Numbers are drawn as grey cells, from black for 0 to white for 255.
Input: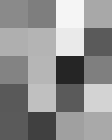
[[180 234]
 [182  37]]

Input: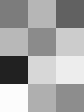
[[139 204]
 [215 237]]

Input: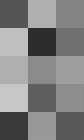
[[ 45 112]
 [139 158]]

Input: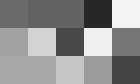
[[211  72]
 [167 197]]

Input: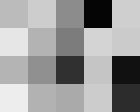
[[179 124]
 [144  48]]

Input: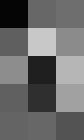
[[200 139]
 [ 31 182]]

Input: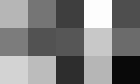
[[ 82  86]
 [188  45]]

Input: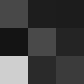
[[73 36]
 [42 59]]

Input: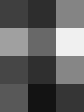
[[104 240]
 [ 47 134]]
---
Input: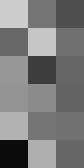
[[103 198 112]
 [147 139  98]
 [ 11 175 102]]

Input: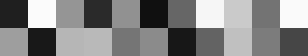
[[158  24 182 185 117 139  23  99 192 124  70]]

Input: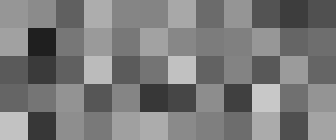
[[161  31 119 154 120 162 135 124 128 151 101 110]
 [101 117 147  86 133  55  70 141  64 200 112 148]]

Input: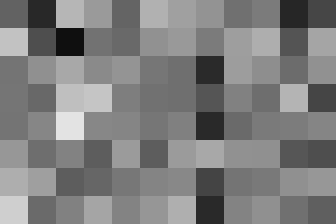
[[194  78  15 114 105 145 153 123 158 174  84 165]
 [117 104 191 197 126 113 111  85 129 110 180  69]
 [151 110 130  93 155  93 155 168 145 144  86  78]
 [207 106 129 165 131 150 175  41 131 144 112  95]]

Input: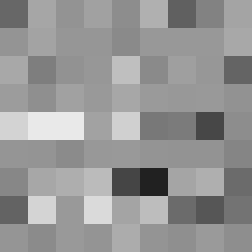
[[148 163 150 150 138 152 152 152 168]
 [156 143 161 153 167 154 152 153 146]
 [149 148 139 152 153 148 147 147 133]
 [ 99 212 153 218 164 189 107  86 115]]

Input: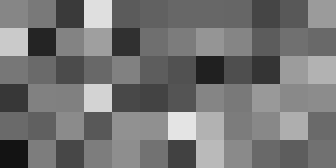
[[202  36 131 159  48 111 124 149 133  92 112 105]
 [ 55 129 128 211  72  67  84 133 121 153 137 140]
 [ 19 125  71 125 142 114  65 186 138 105  93 113]]

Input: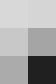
[[200 165]]

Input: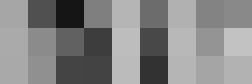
[[170 139  97  61 189  72 184 148 194]]

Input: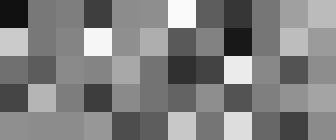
[[203 120 132 246 143 174  89 130  24 118 189 155]
 [ 69 181 125  61 138 115  99 142  83 127 146 164]]
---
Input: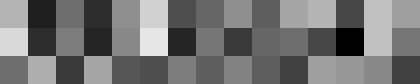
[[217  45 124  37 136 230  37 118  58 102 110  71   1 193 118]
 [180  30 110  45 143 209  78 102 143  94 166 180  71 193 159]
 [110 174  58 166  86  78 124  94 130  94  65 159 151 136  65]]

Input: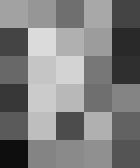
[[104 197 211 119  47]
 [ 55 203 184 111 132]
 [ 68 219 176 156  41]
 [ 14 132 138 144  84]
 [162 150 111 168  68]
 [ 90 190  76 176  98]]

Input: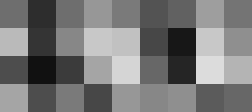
[[186  52 135 200 193  71  23 200 143]
 [165  77 122  71 151 135 143  91 103]
 [110  45 110 151 122  83  97 158 116]
 [ 77  17  59 165 213 103  37 220 180]]

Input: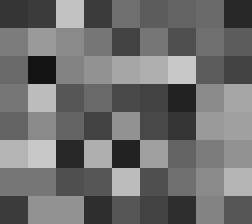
[[ 53  59 194  59 111  92  99 105  40]
 [ 59 146 146  46  86  66  46 131  86]
 [124 154 138 118  66 118  79 111  92]
 [105  20 131 146 166 174 200  92  66]
 [ 99 138  99  66 146  72  53 154 160]
 [118 188  86 105  72  66  34 138 166]
 [118 118  79  86 188  79 111 138 180]
 [180 200  40 174  34 160  99 124 146]]

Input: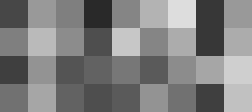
[[127 186 140  78 199 133 172  55 172]
 [ 71 153 127  41 133 179 221  55 153]
 [113 166  98  78  90 147 113  63 193]
 [ 63 147  84  98 119  90 140 166 207]]

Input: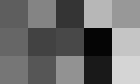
[[118  86 146  25 213]
 [102  66  72   5 197]
 [ 94 132  52 183 152]]
